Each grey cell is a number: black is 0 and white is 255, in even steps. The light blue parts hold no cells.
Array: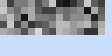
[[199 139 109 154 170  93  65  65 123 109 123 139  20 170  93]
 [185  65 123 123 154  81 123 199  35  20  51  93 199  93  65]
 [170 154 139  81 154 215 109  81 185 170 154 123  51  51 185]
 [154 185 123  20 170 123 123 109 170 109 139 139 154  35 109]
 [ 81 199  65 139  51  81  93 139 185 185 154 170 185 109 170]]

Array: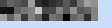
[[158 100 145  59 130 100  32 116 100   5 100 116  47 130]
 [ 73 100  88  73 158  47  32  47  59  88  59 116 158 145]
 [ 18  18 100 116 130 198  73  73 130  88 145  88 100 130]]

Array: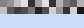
[[192  91  62  78 119  34  78 208 147  50 208  22]
 [132 147 192 224  50 163 224  50 176 119  91 176]]

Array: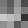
[[203 189 176  50]
 [145 160  91 131]
 [131 106 160 118]
 [118  91 145  75]]

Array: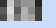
[[ 91 218  91 176 136  63]
 [ 75 202 120 176 161  63]
 [ 51 202 120 149 149  37]]

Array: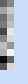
[[189 150]
 [175 245]
 [163 201]
 [135 215]
 [123 189]
 [110 175]
 [ 98 135]
 [ 86 215]
 [ 73 229]
 [ 11  98]]

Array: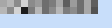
[[182 139 211  28 124 182 110 139 182 124 139 110 167  82]
 [167 182 139 211 139 155 110 124 167  94 155 110 167  94]]
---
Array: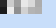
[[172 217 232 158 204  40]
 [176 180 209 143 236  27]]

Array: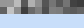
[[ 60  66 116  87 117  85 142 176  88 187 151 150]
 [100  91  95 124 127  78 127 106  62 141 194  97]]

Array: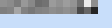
[[142 235 112 147 157 145 155 114 108 136 152 123 139 145]
 [ 36 102  74 135 143 136 141 132 129 119 129 165 131 126]]

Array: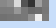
[[122 159  50  84 218 144 136]
 [119 109 105 120 151 124 123]
 [124 238 145 120 118 116 113]]

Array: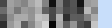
[[163 153  20  84  63 126  17 130 187 166 133 148 161  72]
 [134 184  54  82  72 115  73  97 174 146 155 120 155 108]
 [171 130  91  93  46 178  71 185 194 148 171 170 141  78]
 [197  62  82 148  94 168   5 210 180 135  93 179 153  45]]

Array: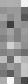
[[242 173 176 173]
 [105 153 153 146]
 [ 85 155 139 165]
 [143 151  62 136]
 [156 129 163 144]
 [150 129 152 130]
 [144 175 208 150]
 [110 128 142 130]
 [182 209 107 188]
 [197 142 156 129]
 [194 144  93 118]
 [ 73 134 248 172]]

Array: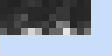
[[ 43  37  47  53  37  43  35  50  56  47  35  36  41]
 [ 41  39  36  55  56  40  41  40  40  45  45  39  39]
 [ 40  39  37  56  53  63  36  40  42  84  61  47  42]
 [ 61  53  37 115 129  45  66  54  50  56  72  49  54]
 [115  63 128 229 103 102  52 168 212 141  55  52  95]]

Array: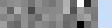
[[138  40 253  99 175 138 118 128 144 115 134 145 140 131]
 [124 130 158  82 181 138 137 134 136  74 140 173 100 150]
 [121 163 149 113 110 148 138 152 107 122 143 122 143 132]
 [134 105   4 118 105 139 120 133 141 115 145 104 114 158]]

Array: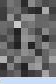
[[ 85  75 102 139  42 102 119  75]
 [ 63 170  39  48  70 111 102  62]
 [ 83 102 102 149 146  76 146  60]
 [113 105 102 121 110 201 102 108]
 [102 137  69 102 139  33  79 104]
 [ 84  43 102 140 150  44 102  73]
 [105 142 102  37 134  34  68 123]
 [126 102  54 129 142 102 116 102]
 [159  99 144 105 106 141  78 178]
 [102  74 157 146  34  75 130  44]
 [102 163  74  60  44 102  84  63]]
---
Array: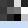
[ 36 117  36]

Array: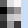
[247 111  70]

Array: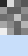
[ 86  95 119 166]

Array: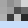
[212  76  60]

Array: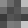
[188  87  85  78]

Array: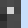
[ 70 211  41]

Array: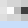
[201 183 212]

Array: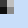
[191  13]

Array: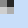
[ 40 206]
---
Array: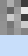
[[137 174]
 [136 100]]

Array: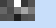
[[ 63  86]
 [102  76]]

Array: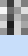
[[159  59]
 [247 108]]

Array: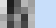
[[223  30]
 [209  37]]

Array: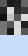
[[ 90  27]
 [ 38 218]]

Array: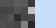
[[83 83]
 [67 69]]
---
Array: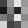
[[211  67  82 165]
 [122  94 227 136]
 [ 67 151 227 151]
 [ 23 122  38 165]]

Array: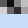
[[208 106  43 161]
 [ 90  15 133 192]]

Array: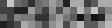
[[107  63 132 120 120  50  50 120 157 120  91  20  91  20  34 157]
 [ 75 197 107  91  50 107 120 157 132  34 170 170  63  91 170 170]
 [ 63  63  34  34 157 107  63 145  75 145 107 185 120 197  91 132]
 [ 34  50  75 170 145 120  75 145 170  75 145 185  91  91 145 185]]

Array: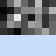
[[ 65 149 120  77 162 149  49 105]
 [ 49  36   7  77  89 120 162 105]
 [ 36 105 178 105  65 190  49  65]
 [ 22 120 233  77  22 136  49  89]
 [  7  22  89 136 136 162  89 178]]

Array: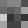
[[204  50  81  50]
 [163  66  66 148]
 [119 134 134  81]
 [105  93 105 163]]

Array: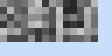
[[197 155 170 101  85  56  85  56 182 143 170 197 155 143]
 [155  72  72  72 143  56 113  85 170  72 101 101 129  72]
 [143 113 101 113 155 197  56 155 129  56  40 113 101 182]
 [129  72 129 113 143 143 101  85 182 101 129  85 170 113]
 [ 72 182 101  85 182 170 155  85 197  40  40  85 182 129]
 [ 56 129  85 113 182 197 143  85 197  40  56  40 170 113]]

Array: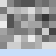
[[237  83 122 178 163 163 108 148]
 [221 134  96  83  83 122 108 134]
 [193  83 148 122 178  96  53  96]
 [163 134 122 122 148  96 206  68]
 [148 148 221 178 237 178 108 134]
 [134 206 206 163 163 178 221 221]
 [122 193 178 193 221 163 193 148]]
